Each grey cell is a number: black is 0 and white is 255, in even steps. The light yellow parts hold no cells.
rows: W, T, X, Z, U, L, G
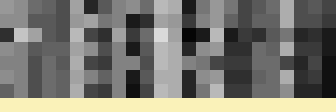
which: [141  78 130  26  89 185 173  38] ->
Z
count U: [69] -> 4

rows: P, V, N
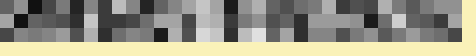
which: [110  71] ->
N
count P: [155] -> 0
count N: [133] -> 5
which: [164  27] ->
P

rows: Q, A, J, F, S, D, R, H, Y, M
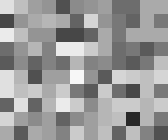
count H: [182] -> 3
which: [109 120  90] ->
F
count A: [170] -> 3
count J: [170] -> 4

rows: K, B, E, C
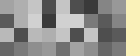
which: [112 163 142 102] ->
C
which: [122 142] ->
C
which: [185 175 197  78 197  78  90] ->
E
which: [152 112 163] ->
C
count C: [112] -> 1
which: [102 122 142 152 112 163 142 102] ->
C
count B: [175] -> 1

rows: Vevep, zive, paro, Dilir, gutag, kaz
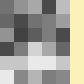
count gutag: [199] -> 3
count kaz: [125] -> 1
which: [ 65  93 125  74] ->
paro
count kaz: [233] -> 1
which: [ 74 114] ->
zive
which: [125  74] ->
paro
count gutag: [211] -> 0

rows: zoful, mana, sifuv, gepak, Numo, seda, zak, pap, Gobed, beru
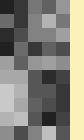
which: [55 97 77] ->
gepak
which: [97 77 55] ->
pap
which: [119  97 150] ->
zoful
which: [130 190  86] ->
beru
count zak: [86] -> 2
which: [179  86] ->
zak
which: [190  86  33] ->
Gobed

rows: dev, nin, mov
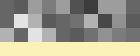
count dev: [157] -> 4
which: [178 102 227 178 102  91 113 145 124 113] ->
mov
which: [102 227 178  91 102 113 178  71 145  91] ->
nin
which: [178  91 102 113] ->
nin
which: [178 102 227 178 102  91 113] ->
mov

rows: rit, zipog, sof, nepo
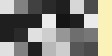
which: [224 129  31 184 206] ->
nepo
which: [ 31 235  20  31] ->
zipog
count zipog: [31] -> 4
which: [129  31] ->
nepo
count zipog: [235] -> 2
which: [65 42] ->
rit

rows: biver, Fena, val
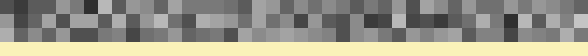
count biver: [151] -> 7
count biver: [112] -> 4
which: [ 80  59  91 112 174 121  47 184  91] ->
Fena

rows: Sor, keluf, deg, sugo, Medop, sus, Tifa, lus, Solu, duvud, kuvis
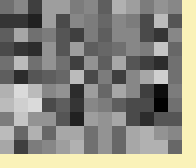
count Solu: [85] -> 3
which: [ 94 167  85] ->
Medop
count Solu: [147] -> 3
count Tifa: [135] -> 2
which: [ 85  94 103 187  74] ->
sus
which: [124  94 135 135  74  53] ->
deg

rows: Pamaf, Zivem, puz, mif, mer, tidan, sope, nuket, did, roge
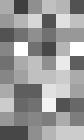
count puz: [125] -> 0
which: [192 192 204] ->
tidan
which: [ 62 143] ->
Pamaf
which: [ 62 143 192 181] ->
Pamaf
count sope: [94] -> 2

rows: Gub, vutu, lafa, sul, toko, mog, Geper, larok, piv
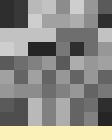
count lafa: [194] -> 5
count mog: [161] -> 2
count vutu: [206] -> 1
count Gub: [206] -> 1
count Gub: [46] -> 1

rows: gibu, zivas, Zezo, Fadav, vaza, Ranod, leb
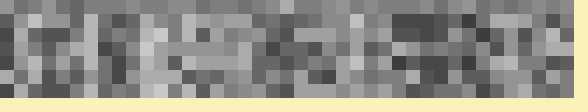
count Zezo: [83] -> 7
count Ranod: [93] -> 6

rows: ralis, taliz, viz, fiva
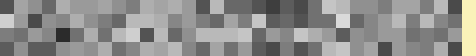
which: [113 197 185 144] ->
ralis
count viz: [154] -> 6
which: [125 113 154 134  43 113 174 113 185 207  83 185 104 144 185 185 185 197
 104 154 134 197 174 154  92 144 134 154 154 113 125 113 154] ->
viz
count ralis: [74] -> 2
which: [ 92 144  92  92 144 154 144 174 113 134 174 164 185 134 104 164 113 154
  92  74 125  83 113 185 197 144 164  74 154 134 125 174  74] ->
fiva
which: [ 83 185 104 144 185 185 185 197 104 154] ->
viz

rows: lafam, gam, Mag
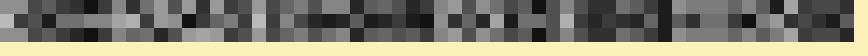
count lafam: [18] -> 2
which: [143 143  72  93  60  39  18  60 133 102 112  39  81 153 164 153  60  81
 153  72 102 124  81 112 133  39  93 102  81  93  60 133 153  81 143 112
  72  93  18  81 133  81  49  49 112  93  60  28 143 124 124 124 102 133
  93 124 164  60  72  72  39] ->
Mag
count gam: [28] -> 7
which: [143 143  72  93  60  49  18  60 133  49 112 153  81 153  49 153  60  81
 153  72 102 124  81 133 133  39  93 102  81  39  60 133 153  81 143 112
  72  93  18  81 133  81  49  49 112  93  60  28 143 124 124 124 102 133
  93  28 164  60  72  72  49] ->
lafam
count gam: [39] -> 6
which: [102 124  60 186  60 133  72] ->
gam
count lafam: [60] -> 6

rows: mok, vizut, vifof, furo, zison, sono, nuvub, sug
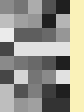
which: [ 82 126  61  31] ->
nuvub
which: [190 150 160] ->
sug
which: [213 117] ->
sono
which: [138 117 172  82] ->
mok
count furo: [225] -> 4

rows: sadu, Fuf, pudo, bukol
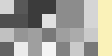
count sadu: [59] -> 2
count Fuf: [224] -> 1
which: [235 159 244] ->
bukol
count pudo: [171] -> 1

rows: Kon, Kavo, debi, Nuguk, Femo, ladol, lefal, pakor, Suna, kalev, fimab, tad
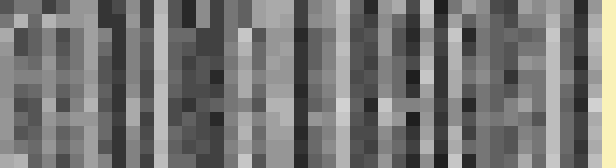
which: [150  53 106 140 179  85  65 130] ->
fimab
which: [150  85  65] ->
ladol
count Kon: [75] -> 3
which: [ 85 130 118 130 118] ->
Suna
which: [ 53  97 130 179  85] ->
Femo
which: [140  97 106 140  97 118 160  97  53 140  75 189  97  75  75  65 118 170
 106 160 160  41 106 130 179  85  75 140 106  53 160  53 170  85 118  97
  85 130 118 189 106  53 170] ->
lefal
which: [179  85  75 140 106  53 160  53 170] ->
lefal

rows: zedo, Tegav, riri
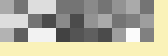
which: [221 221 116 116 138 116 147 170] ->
zedo
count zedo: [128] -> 0

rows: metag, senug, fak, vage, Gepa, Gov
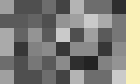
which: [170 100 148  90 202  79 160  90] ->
fak
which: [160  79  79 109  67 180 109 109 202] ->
Gov
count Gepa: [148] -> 1
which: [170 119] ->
senug
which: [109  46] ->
metag
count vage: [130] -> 1

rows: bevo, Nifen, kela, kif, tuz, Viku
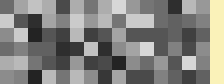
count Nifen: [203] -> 4
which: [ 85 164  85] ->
kela
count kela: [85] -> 5
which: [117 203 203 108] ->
Nifen
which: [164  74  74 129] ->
Viku

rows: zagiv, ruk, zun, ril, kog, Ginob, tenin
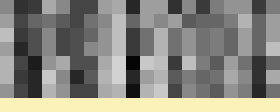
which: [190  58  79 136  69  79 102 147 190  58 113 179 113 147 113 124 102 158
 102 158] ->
zun
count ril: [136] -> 2
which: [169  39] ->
zagiv
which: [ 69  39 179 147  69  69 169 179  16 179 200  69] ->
tenin

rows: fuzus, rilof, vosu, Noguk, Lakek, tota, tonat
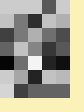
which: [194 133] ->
Noguk
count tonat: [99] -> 3
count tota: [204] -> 1
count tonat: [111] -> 0
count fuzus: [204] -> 4
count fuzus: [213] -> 0
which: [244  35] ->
Lakek

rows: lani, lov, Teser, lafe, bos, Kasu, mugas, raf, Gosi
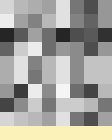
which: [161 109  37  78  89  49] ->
Teser
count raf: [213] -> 0

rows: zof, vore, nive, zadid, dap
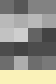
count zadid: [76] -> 3
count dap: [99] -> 0
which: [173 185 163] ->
vore
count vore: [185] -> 2

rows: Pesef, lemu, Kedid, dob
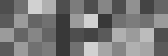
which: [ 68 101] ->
Pesef
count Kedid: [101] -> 2
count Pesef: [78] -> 4
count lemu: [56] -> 2
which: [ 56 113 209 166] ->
dob
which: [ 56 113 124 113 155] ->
lemu
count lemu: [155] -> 3

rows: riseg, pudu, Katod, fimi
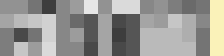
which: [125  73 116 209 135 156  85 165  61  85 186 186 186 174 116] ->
Katod
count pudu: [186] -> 1
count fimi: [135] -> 2
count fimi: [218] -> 1

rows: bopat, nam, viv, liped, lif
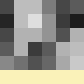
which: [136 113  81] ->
lif
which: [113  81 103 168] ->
lif
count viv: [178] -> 3
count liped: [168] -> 0

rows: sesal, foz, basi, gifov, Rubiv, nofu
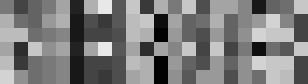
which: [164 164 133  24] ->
sesal
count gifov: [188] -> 0
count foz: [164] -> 1
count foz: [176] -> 3

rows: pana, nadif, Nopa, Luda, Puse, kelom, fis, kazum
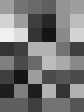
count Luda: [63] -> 2
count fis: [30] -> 2
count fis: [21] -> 0

